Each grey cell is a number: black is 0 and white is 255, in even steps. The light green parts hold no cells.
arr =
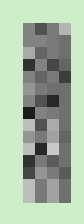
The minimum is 28
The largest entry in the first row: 180
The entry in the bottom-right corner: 111
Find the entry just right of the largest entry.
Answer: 111
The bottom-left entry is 189
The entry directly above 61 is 101
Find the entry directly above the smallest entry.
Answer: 130
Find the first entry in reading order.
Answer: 130
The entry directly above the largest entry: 161
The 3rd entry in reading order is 121
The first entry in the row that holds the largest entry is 189
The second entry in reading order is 82
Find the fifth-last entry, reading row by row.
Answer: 111

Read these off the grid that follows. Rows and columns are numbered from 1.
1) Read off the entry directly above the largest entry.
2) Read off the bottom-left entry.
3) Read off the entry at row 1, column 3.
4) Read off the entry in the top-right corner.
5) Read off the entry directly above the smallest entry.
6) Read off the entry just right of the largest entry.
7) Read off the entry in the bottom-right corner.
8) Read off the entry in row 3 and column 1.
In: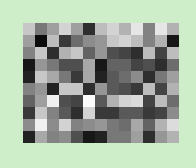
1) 46
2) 34
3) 159
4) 178
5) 120
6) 89
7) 178
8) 130

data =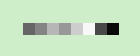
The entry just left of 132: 102
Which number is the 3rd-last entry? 247
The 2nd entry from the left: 132

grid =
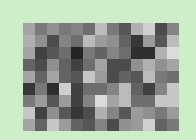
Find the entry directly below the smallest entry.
65
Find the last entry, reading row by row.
121
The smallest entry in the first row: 76
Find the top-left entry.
164
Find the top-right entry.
132
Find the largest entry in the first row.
207
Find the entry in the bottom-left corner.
164
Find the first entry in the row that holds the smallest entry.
164
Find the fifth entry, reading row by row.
132
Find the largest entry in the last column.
219
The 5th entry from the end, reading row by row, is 144
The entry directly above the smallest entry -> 110
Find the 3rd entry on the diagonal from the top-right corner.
46
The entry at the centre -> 155
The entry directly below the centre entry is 110
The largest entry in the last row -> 207
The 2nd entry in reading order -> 121
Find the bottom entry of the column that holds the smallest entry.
99
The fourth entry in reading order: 121
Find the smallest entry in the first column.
55
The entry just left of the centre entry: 198
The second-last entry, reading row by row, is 99
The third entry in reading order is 144
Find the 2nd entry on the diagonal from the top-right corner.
87
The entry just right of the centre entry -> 76

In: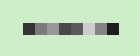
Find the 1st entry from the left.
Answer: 52
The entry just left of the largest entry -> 91
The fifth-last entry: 72

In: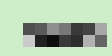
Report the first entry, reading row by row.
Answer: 79
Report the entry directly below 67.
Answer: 178
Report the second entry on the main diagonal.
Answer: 33
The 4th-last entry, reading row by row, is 57

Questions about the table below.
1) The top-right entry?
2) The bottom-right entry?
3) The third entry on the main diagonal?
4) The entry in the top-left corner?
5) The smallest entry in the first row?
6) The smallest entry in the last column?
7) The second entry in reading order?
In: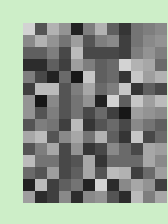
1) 137
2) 167
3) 126
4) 211
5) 34
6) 63
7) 84

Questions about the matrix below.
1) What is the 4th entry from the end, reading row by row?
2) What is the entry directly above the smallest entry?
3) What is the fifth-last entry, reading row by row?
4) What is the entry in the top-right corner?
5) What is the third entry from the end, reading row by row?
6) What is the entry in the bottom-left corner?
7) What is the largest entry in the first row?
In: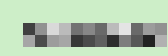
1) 125
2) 156
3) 45
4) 145
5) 87
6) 166
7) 228

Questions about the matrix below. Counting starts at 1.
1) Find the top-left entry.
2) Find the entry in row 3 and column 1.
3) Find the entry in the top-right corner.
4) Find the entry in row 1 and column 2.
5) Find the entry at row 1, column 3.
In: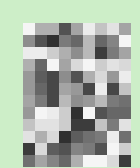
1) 245
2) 236
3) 164
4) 175
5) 175
